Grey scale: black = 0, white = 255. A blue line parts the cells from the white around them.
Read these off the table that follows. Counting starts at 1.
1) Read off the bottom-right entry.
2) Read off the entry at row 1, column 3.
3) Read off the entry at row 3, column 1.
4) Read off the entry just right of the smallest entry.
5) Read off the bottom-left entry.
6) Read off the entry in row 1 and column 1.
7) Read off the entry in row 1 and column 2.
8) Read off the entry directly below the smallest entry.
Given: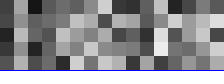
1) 172
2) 21
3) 35
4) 89
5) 83
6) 64
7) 164
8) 95
